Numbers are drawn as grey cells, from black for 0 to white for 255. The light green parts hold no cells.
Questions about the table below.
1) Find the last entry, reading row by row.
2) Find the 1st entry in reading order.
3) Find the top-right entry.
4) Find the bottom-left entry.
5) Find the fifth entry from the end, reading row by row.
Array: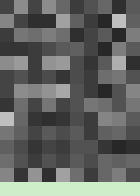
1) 76
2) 68
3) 90
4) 133
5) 110

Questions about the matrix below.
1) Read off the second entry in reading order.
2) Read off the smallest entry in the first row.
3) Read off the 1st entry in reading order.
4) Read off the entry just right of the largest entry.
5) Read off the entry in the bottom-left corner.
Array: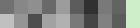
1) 135
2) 48
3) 113
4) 149
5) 192

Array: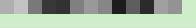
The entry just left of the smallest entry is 134
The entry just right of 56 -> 50

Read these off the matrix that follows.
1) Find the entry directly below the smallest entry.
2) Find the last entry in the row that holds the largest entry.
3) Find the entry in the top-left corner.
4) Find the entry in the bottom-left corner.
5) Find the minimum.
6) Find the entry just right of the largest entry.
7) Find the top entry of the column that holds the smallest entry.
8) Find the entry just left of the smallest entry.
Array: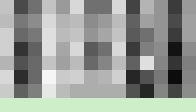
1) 67
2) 133
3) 195
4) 202
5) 12
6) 202
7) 59
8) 120

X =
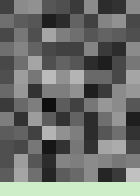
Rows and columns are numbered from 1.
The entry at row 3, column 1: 72
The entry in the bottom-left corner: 92
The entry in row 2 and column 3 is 86
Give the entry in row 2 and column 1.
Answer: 111
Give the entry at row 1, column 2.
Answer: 139
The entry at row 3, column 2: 119
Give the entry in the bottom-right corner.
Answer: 193
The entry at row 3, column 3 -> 79
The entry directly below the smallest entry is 92
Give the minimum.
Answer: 14
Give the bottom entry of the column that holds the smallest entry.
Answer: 37
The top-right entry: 139
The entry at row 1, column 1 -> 65
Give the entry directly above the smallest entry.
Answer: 126
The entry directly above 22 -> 180
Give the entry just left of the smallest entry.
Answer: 126
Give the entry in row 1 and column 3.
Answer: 145

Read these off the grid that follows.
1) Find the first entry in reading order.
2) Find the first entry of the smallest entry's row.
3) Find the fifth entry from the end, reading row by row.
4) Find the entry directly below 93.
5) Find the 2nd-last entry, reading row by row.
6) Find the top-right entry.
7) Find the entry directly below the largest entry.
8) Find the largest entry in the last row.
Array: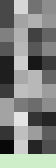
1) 72
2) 8
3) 93
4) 79
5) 36
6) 141
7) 191
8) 206

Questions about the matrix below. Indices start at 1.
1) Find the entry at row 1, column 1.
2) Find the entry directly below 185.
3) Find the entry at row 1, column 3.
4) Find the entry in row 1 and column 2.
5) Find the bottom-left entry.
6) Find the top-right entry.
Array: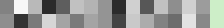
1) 130
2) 122
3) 185
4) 247
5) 142
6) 156

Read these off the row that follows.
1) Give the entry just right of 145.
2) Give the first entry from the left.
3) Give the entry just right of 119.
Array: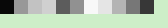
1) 248
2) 8
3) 55

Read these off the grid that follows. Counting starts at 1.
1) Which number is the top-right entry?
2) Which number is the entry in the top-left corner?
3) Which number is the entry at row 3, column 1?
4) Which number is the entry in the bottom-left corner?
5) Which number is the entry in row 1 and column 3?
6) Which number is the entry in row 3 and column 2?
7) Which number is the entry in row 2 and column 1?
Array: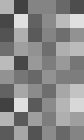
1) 77
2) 181
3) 83
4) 90
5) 132
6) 175
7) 71

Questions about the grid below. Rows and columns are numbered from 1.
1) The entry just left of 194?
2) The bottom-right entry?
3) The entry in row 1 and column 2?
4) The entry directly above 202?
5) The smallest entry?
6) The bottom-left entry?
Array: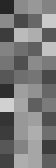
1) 95
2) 95
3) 139
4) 131
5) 38
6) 66

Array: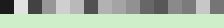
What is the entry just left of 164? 178
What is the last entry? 117
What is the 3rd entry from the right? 123
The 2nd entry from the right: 199
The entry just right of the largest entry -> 66

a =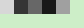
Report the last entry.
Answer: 160
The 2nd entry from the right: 24
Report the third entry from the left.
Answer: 103

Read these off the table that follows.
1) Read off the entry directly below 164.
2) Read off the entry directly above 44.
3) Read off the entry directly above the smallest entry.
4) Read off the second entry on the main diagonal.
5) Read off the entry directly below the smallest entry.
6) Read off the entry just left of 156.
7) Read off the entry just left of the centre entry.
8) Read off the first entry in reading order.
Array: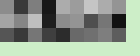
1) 85
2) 140
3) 148
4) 134
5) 93
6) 172
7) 30
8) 140

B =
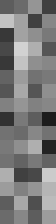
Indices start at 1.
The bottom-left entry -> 107
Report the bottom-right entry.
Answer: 156
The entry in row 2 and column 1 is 195
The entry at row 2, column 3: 64
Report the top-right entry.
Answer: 64
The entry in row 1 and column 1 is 93
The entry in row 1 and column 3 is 149
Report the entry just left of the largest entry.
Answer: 72
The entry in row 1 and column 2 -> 107
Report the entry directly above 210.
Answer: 162
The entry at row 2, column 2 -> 162
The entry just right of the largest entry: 175
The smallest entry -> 28

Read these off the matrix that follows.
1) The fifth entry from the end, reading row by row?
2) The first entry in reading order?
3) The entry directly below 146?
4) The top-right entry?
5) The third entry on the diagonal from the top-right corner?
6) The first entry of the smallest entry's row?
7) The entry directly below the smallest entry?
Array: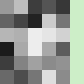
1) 105
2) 153
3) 139
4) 55
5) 237
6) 27
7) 61
